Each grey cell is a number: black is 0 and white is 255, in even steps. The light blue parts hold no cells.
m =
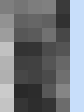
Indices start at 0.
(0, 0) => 126
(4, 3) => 85
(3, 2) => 52
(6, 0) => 203
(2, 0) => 157
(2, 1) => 87
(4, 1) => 64
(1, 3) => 97
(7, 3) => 52
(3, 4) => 84
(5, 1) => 71

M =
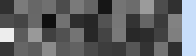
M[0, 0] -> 48
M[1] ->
[77, 69, 104, 15, 114, 45, 38, 83, 119, 51, 101, 59, 130]
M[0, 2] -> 103
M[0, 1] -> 123
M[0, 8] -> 116
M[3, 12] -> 47
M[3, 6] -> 74
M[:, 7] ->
[22, 83, 68, 61]
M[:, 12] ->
[48, 130, 127, 47]
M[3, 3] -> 139
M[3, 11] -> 115
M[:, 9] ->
[108, 51, 40, 86]

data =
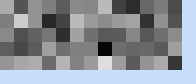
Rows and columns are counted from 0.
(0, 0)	171
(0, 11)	124
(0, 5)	137
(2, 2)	97
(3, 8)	109
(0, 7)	186
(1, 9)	163
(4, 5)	130
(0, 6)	134
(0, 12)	75
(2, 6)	112
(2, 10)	87
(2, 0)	137
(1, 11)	145
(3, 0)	94
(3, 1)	72
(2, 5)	162
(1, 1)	204
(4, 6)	154
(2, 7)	89

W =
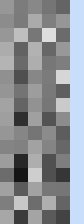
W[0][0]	151
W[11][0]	157
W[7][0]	163
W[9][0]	150
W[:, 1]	[124, 123, 191, 98, 106, 79, 116, 100, 47, 134, 129, 39, 21, 91, 200, 59]
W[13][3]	119
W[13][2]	162
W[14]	[126, 200, 109, 175, 100]
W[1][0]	140
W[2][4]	107
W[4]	[180, 106, 174, 119, 126]
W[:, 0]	[151, 140, 151, 172, 180, 144, 149, 163, 159, 150, 132, 157, 108, 161, 126, 167]
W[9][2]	117
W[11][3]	80
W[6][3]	121
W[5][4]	214
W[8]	[159, 47, 160, 83, 140]
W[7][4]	202

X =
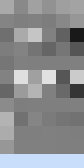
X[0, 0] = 169
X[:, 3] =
[146, 125, 129, 101, 127, 225, 128, 127, 123, 128, 128]
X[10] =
[151, 128, 128, 128, 127, 127]
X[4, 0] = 118
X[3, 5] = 85
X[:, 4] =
[159, 136, 97, 118, 127, 86, 105, 127, 117, 127, 127]
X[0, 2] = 161
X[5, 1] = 223
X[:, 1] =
[137, 127, 170, 131, 128, 223, 155, 126, 113, 127, 128]
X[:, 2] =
[161, 129, 197, 116, 127, 160, 180, 127, 133, 127, 128]
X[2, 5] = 25
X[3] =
[125, 131, 116, 101, 118, 85]

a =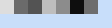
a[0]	221
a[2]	83
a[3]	190
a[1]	107

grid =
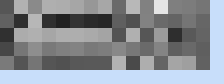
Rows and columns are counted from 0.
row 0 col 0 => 86
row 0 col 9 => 184
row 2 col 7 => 164
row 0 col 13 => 124
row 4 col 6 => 89
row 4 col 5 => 88
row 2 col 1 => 172
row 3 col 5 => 131
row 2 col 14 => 100
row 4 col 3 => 85
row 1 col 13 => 117
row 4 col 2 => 117
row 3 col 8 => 136
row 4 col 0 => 122
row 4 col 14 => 97
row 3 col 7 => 125
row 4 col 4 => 81
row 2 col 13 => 89
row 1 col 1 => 47
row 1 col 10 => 130
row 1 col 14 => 102

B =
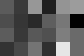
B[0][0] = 91
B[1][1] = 54
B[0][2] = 151
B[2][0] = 92
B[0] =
[91, 58, 151, 31, 148, 156]
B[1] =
[77, 54, 41, 94, 119, 2]
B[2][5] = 106

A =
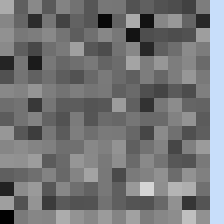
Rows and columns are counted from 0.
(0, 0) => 171
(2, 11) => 82
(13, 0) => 34
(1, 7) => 8
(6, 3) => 126
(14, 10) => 82
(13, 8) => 95
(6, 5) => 126
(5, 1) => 116
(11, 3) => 91
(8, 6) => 85
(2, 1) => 120
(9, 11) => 139
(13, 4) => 135
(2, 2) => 125
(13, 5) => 111
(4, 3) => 120
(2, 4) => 116
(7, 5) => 92
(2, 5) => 93
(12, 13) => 146
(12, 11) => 145
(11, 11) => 116
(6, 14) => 127
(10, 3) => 128
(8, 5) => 123
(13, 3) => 87
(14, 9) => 84
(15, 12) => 141
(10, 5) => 112
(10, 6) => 136
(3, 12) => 110
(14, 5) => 82
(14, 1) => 82
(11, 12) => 87
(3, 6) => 87
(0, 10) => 96
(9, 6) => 111

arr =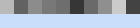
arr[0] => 185
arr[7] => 143
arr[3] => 120

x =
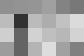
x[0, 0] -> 144
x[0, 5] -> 120
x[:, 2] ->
[149, 187, 210, 180]
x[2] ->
[207, 100, 210, 191, 183, 211]
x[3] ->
[156, 100, 180, 221, 161, 128]
